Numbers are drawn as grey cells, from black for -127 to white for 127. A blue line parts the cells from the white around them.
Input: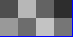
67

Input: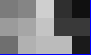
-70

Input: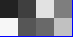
-22

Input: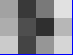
-80

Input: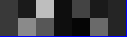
-21

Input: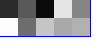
40

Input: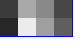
31
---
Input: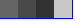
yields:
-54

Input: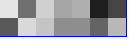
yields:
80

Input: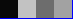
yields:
-18

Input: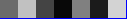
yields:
0

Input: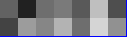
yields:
51

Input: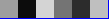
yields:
30

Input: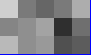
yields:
45

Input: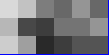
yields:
66

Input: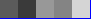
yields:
4
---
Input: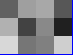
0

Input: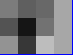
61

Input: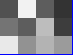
51

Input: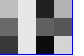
-115

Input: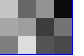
-43

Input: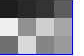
5

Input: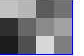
88
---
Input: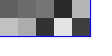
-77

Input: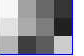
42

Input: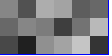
-65

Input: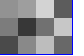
-72

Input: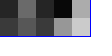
-69

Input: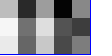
94

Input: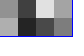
-91

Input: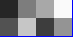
70
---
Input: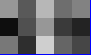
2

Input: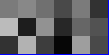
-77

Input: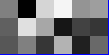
30

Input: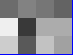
-28

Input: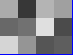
32

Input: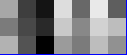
-33

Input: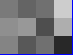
77

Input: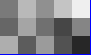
111
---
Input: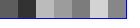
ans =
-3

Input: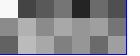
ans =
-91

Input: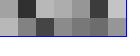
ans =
22

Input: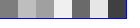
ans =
-21

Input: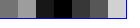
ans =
-72

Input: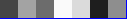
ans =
91

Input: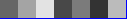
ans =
-4

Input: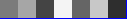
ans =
-26

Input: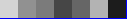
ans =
-25
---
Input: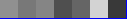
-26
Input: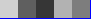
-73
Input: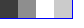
14
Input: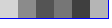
-9
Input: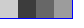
-67
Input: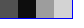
-114
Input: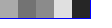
11
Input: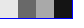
-22
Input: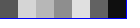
96
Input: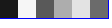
45
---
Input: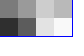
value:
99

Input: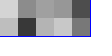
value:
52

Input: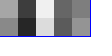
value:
92

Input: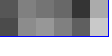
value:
23

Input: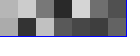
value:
65

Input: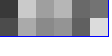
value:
10

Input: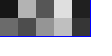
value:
21

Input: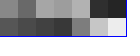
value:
-62
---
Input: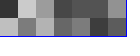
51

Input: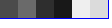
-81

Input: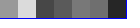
-56

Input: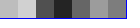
-47

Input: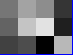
-126

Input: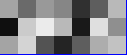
-44
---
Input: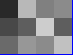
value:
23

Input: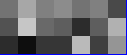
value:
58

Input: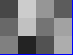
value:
-92

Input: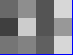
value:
2

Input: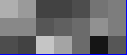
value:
-20

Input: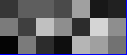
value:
53

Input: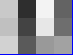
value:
-37

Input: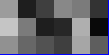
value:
-64

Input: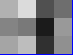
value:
61
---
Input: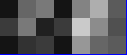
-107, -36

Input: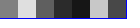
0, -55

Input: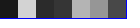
-103, -55

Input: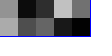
19, -125

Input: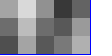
36, 48

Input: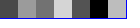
-54, 61

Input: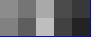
12, -92
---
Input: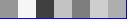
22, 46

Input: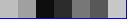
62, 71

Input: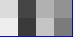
91, -4

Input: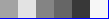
35, 119

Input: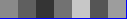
10, 29

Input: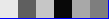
105, -1

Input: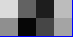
91, 36
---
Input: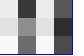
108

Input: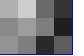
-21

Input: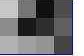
-111

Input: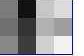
70

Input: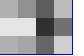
-34

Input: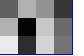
18

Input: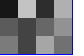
-82

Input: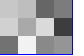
-25

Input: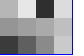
-80
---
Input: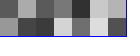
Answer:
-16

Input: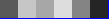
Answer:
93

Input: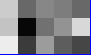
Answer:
28

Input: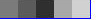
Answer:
-80

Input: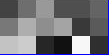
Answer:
-110

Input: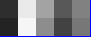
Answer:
13

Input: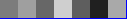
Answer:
-33

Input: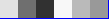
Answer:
120
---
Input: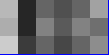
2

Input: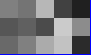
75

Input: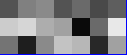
-21

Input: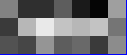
67

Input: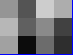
10

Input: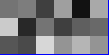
-32
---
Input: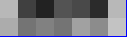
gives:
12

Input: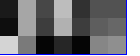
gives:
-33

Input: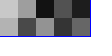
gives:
-75

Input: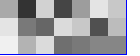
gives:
-47

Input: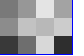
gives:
56

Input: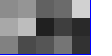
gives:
-65

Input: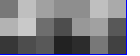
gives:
33
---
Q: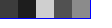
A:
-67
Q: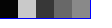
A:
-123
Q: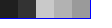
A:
-96
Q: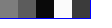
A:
-2
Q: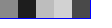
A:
9
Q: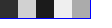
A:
-80
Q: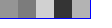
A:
21
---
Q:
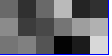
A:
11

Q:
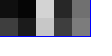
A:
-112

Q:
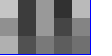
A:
16

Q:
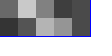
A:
-22

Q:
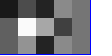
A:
-31

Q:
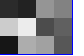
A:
76

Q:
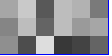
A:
5
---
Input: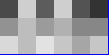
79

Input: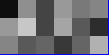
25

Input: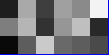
32

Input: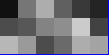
-31

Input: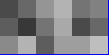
51

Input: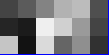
50
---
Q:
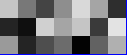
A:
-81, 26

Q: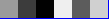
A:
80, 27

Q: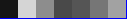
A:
34, -106

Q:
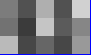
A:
81, 58

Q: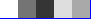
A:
41, 127

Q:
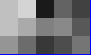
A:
-62, 21

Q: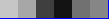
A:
6, 70

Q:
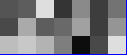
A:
-12, 61
